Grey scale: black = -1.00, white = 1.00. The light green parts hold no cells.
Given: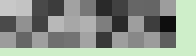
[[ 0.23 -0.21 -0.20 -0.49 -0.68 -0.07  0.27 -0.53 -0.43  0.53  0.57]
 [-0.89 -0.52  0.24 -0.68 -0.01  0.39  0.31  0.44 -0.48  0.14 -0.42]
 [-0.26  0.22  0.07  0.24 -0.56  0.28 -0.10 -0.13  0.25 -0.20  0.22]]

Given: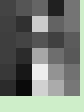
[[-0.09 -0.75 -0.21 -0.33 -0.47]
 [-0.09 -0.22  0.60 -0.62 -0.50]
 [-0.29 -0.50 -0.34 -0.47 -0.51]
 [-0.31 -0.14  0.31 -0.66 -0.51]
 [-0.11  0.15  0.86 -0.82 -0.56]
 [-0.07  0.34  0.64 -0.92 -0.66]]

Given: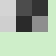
[[-0.60 -0.40  0.66]
 [ 0.11 -0.67  0.62]]

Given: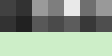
[[ 0.20 -0.13  0.83 -0.01  0.21 -0.61 -0.49]
 [-0.39 -0.56 -0.28 -0.42 -0.31 -0.74 -0.61]]

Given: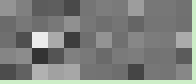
[[-0.11 -0.07 -0.07  0.23 -0.04 -0.02 -0.08 -0.43 -0.26 -0.28  0.00  0.16]
 [-0.12 -0.08 -0.08 -0.21 -0.08 -0.13 -0.07  0.13 -0.06 -0.14 -0.06 -0.16]
 [ 0.34 -0.04 -0.03  0.06 -0.12  0.15 -0.13 -0.52  0.33  0.84 -0.38 -0.13]
 [-0.29 -0.09 -0.10 -0.02 -0.04 -0.17 -0.05  0.00 -0.34 -0.60  0.10  0.04]
 [ 0.06 -0.08 -0.07 -0.46 -0.14 -0.10 -0.09  0.31  0.26  0.39 -0.24 -0.40]]

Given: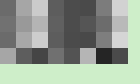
[[ 0.65 -0.03 -0.42 -0.40 -0.27  0.59  0.30 -0.16]
 [ 0.45 -0.15 -0.33 -0.40 -0.25  0.41  0.20 -0.11]
 [ 0.67 -0.01 -0.43 -0.41 -0.27  0.61  0.32 -0.16]
 [-0.42 -0.71  0.42 -0.35 -0.12 -0.46 -0.27  0.30]]

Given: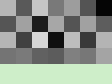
[[-0.96 -0.34  0.23 -0.05  0.55 -0.30  0.43]
 [-0.27  0.26 -0.34  0.31 -0.78  0.26 -0.33]
 [ 0.41 -0.55  0.48 -0.88  0.68 -0.49  0.42]
 [ 0.29 -0.07  0.00 -0.28 -0.24 -0.04 -0.09]]

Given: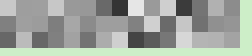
[[ 0.10  0.39 -0.09 -0.54  0.62  0.21  0.80 -0.59 -0.18  0.19  0.20  0.56
   0.25  0.24  0.57]
 [ 0.17  0.13 -0.11  0.55 -0.17  0.63  0.01  0.24  0.24  0.09  0.31 -0.01
   0.22  0.25  0.00]
 [ 0.28  0.40  0.41  0.69 -0.07 -0.29 -0.47  0.62  0.35 -0.10  0.27  0.00
  -0.19  0.47 -0.19]]
